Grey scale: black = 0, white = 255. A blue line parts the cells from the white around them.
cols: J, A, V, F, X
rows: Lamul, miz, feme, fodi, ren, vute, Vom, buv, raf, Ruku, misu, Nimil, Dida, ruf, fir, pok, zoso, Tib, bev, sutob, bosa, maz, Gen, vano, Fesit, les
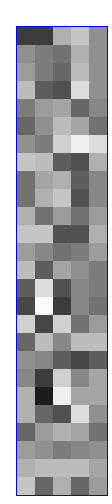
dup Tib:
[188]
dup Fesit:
[188]
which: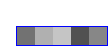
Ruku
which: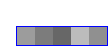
feme
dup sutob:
[135]
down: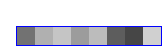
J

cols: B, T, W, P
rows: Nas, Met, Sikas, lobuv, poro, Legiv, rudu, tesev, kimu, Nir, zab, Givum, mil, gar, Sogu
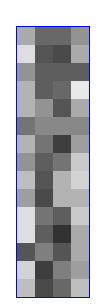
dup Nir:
[179]
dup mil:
[85]
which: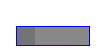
Legiv
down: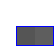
T
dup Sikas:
[94]

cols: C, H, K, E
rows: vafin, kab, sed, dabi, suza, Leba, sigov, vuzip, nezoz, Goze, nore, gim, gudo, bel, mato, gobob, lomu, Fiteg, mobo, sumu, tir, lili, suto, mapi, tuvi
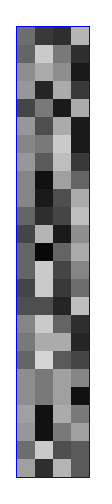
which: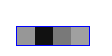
suto
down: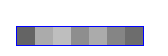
E

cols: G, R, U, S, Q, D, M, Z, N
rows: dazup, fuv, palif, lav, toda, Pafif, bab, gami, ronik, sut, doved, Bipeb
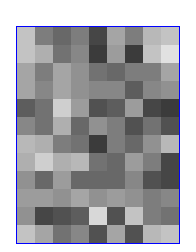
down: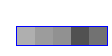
U
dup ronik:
[104]
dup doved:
[81]
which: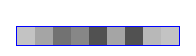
Bipeb
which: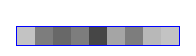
dazup
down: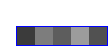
M

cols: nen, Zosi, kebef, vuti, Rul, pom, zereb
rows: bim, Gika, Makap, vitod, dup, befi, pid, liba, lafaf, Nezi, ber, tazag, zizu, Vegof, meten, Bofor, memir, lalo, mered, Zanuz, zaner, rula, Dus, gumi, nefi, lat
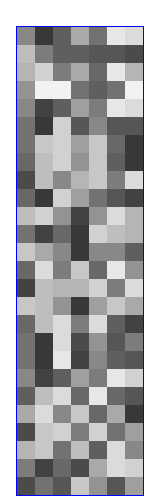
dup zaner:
[104]
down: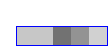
Rul
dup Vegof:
[104]

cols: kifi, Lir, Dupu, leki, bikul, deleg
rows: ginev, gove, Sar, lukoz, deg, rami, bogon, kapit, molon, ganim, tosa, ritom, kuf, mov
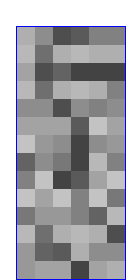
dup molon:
[195]
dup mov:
[163]
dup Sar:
[67]
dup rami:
[163]
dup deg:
[141]
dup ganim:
[195]
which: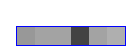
mov

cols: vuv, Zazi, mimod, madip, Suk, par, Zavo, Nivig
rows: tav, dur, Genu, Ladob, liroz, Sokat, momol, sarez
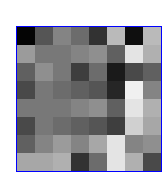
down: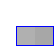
Nivig
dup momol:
[132]
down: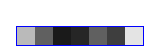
par

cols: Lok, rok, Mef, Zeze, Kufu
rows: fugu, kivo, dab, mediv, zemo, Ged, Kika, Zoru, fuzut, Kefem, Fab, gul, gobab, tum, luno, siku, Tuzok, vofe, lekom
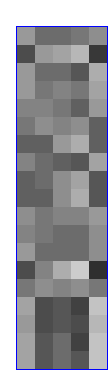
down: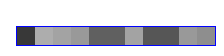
Kufu
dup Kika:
[96]
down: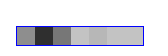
Kufu

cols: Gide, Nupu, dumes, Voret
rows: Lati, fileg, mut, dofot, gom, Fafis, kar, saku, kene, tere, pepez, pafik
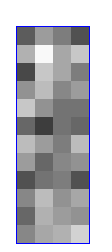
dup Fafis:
[103]
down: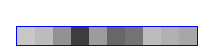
Nupu
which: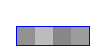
dofot

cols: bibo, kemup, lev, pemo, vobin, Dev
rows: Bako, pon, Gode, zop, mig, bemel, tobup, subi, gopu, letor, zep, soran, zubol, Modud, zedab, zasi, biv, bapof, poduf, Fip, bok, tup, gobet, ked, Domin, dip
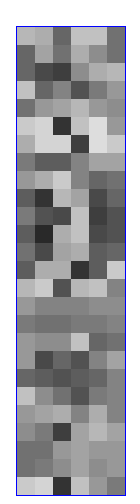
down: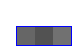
lev
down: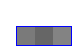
vobin
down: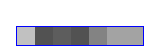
pemo
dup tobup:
[212]

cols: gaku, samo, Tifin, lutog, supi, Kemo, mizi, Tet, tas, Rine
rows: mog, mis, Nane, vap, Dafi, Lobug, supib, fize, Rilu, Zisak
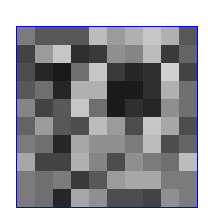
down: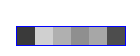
tas
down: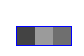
samo
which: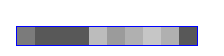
mog
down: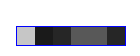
Tifin
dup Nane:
[38]
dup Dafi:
[111]
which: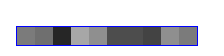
Zisak

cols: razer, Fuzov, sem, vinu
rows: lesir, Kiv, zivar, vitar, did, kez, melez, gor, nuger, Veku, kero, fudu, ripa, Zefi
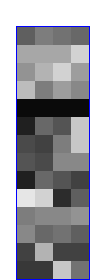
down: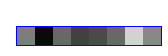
Fuzov
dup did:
[10]
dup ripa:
[65]
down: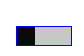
vinu
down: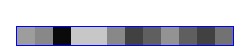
vinu
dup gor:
[136]

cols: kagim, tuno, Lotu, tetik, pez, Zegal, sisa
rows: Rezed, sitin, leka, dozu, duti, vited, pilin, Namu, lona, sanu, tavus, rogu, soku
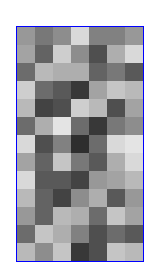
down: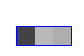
Lotu
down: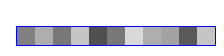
Zegal

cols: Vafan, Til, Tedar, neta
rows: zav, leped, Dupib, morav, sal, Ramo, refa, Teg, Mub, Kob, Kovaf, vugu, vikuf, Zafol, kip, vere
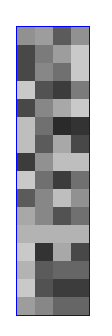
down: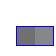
Til
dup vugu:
[179]
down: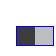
Tedar

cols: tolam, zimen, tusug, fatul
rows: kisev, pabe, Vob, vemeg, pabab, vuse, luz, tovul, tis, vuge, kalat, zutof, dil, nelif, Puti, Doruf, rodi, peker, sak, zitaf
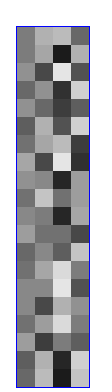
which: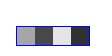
tovul
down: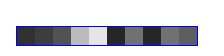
tusug

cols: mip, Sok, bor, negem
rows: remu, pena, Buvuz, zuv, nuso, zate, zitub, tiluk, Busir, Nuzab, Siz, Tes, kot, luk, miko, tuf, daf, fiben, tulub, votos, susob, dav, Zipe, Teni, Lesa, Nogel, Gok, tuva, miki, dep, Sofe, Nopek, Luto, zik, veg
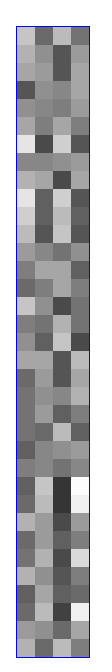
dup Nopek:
[96]
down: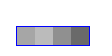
Sok
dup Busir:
[166]
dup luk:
[166]
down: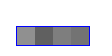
negem
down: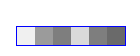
negem
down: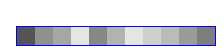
mip

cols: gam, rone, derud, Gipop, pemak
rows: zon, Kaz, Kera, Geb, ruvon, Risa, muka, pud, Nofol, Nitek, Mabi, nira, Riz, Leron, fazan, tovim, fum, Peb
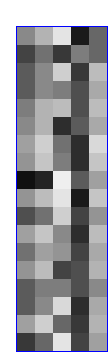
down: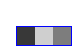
derud
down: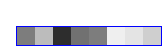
derud
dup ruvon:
[188]

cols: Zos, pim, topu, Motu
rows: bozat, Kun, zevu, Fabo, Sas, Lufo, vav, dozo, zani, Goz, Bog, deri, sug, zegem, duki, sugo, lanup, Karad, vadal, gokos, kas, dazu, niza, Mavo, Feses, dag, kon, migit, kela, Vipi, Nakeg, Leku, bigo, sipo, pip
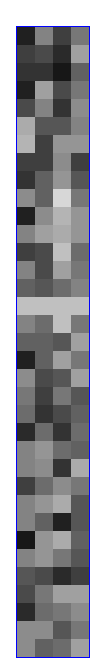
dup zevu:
[51]
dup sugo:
[192]
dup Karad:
[97]
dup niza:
[108]
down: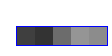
pim

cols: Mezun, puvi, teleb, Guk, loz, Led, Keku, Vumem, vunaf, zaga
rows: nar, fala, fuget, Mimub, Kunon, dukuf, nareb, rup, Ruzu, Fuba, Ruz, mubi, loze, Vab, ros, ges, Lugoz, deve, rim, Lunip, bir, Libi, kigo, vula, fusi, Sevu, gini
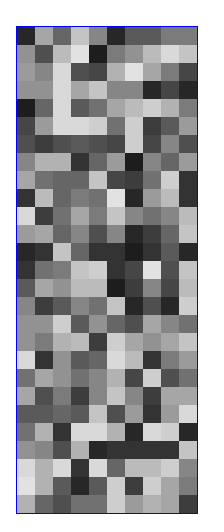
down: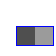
zaga
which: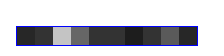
loze
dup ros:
[187]
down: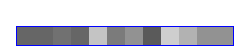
teleb
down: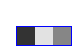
Vumem
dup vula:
[51]

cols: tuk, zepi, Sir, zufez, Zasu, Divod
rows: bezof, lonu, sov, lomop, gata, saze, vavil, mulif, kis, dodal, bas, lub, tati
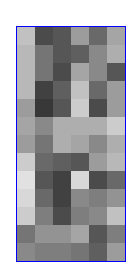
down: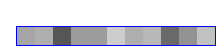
Divod
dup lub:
[147]
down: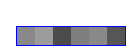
Zasu

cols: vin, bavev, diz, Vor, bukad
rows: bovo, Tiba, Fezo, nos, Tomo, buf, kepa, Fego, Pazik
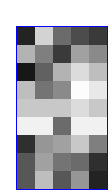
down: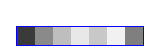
bukad
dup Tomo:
[200]
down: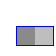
bukad
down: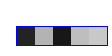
vin
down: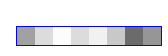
Vor
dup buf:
[241]

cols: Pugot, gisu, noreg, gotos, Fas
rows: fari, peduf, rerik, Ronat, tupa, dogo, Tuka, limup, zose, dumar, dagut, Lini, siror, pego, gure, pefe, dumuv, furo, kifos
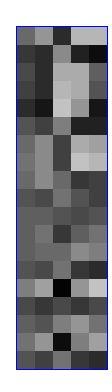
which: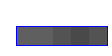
dagut
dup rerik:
[171]
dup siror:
[105]
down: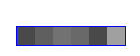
gisu
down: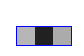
gotos
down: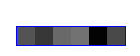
noreg

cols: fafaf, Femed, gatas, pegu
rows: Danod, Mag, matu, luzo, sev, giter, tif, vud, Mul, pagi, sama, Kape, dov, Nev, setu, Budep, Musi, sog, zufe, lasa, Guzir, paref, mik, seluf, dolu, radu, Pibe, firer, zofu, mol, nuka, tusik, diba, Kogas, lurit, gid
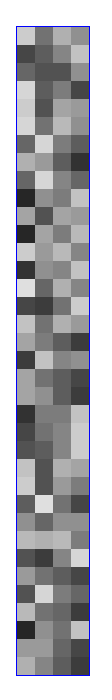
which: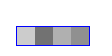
Danod
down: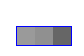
Femed
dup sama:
[164]
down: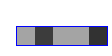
fafaf
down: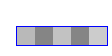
pegu
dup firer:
[144]

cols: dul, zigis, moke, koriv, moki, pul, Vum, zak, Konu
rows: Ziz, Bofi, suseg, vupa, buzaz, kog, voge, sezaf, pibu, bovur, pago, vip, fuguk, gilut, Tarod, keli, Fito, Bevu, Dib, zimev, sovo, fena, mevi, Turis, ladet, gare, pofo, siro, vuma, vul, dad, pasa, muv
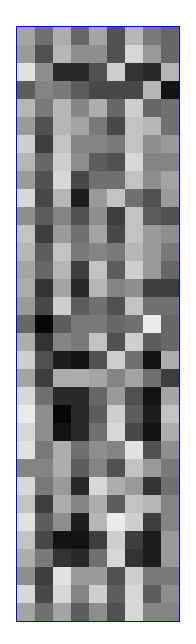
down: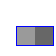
dul
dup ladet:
[132]
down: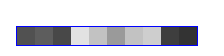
Vum
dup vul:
[51]

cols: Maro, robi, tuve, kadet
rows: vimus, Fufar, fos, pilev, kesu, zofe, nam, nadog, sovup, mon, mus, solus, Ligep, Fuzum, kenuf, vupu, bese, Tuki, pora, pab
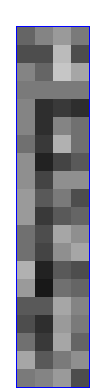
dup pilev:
[122]
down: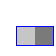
tuve
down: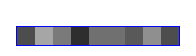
kadet
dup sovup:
[143]
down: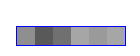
tuve
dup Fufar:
[77]
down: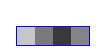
tuve

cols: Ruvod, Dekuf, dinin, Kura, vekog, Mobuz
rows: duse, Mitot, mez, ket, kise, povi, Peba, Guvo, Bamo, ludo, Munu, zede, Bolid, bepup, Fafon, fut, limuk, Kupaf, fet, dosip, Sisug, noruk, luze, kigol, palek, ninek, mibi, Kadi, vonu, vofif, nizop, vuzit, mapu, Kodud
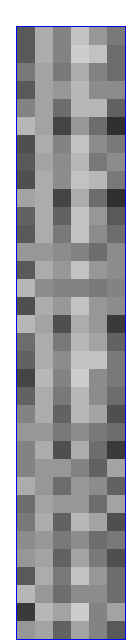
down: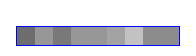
vekog
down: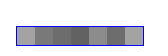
vekog
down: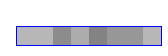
Kura
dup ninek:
[151]
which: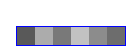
zede
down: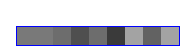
Mobuz

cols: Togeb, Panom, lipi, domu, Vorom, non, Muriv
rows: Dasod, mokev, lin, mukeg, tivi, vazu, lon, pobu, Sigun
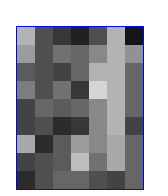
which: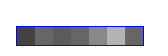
tivi
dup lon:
[168]
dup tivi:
[102]
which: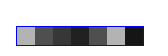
Dasod

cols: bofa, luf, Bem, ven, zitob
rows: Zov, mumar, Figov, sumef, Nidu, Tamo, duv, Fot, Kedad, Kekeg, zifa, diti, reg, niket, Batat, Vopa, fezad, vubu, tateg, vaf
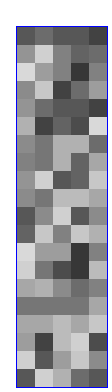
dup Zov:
[87]
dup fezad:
[167]
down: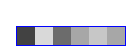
zitob
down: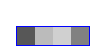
Bem
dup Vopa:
[118]
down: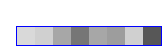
bofa

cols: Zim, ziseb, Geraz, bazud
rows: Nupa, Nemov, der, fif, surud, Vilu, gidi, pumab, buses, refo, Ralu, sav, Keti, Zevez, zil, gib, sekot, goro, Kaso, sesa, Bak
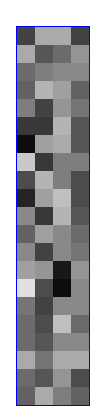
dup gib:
[137]
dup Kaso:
[170]
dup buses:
[76]

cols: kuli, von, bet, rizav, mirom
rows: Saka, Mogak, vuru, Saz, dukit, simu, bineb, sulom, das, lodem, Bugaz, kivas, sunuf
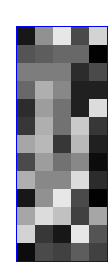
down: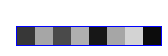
kuli
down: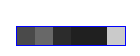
rizav
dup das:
[136]
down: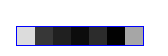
mirom

